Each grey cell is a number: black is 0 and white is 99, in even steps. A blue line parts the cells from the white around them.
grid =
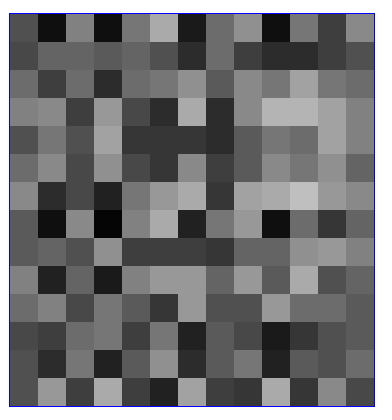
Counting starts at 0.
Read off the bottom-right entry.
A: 28
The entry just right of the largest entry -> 59
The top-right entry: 53
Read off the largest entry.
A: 74
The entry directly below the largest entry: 42
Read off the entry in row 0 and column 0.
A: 31
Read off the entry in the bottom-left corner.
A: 31
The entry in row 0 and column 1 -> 6
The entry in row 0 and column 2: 50
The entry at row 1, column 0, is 28
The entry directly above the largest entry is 46
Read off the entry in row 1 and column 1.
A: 39
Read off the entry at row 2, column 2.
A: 42
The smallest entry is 2
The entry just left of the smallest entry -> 53
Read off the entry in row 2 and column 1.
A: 24
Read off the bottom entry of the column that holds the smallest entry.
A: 66
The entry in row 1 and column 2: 39
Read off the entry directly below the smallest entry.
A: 56
